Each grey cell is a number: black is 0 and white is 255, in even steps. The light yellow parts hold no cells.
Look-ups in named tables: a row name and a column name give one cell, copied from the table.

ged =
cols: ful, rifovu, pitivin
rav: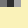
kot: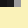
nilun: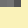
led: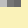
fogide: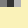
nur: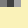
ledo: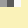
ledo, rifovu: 90
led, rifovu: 118
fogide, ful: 125
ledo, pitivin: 249
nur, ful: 124
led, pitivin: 105
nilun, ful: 112
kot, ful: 21
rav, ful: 117
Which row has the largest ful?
led

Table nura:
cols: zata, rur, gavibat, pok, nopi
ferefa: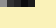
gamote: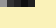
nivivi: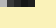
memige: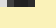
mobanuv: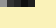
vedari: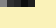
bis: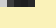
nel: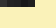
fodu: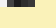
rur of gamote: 52
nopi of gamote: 32
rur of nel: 35
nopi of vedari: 30
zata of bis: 207
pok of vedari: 14
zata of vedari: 132
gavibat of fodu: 29
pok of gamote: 16
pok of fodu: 46
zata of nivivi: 183

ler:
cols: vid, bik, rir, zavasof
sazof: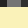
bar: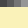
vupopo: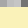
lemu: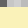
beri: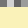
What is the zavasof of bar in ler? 150
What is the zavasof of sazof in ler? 47
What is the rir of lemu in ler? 207
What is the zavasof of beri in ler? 155
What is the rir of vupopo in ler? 197
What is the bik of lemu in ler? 198
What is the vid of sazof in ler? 34
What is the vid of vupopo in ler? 167
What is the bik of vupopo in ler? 191
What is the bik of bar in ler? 90
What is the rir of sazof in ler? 116
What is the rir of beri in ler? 101
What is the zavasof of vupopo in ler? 115
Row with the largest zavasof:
lemu

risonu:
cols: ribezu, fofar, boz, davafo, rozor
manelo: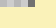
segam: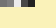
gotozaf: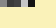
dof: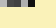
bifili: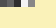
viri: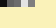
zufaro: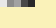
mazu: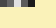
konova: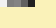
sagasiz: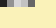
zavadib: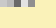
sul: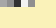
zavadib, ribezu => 201
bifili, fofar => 99
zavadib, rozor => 143
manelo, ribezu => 188
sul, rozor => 143
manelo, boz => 183
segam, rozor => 33
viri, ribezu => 15
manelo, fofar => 205
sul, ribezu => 167
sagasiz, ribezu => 33
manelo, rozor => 113
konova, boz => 132
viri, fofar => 98
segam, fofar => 127
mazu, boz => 225
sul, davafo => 242

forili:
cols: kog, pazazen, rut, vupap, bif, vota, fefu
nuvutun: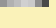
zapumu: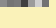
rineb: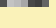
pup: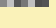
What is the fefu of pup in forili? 84
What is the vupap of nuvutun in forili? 208
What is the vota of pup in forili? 77
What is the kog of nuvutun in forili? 149
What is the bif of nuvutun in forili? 202
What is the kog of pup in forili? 136
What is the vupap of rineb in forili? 167
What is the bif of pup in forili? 192
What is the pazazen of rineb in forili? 195
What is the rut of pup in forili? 87
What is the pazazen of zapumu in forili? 116
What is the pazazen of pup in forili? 194
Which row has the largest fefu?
zapumu

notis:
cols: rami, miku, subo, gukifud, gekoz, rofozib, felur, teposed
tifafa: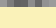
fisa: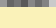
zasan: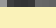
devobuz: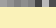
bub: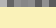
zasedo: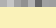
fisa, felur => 131
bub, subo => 144
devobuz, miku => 146
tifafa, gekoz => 140
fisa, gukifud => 89
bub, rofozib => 94
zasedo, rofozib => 102
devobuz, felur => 186
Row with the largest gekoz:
zasedo

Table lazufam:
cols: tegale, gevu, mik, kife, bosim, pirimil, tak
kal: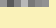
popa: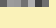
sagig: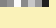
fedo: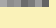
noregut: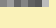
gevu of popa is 156
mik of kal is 133
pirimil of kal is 139
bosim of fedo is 123
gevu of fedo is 141
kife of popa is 114
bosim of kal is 120
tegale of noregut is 133

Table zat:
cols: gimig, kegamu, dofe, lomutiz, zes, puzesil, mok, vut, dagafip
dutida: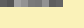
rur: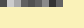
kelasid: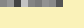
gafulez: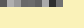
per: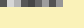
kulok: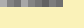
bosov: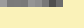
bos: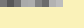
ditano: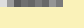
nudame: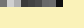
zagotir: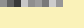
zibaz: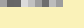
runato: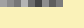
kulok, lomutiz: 167
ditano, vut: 149
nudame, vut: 108
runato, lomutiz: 180
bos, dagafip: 189
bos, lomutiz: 170
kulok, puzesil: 117
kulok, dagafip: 111
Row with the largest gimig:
ditano

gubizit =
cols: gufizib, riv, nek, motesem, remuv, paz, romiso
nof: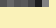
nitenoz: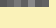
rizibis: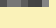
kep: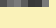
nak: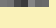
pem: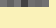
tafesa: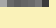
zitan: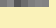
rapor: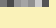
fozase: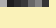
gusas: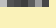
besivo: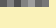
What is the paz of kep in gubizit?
59
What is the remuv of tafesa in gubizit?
106
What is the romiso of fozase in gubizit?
53
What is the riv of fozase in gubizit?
31
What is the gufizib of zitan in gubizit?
122
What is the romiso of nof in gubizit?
130
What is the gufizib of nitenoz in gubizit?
88
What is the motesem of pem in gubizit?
66
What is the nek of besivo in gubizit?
80
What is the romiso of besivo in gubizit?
120
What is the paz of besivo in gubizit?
103
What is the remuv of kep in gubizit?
56
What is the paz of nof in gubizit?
30
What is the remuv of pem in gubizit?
111

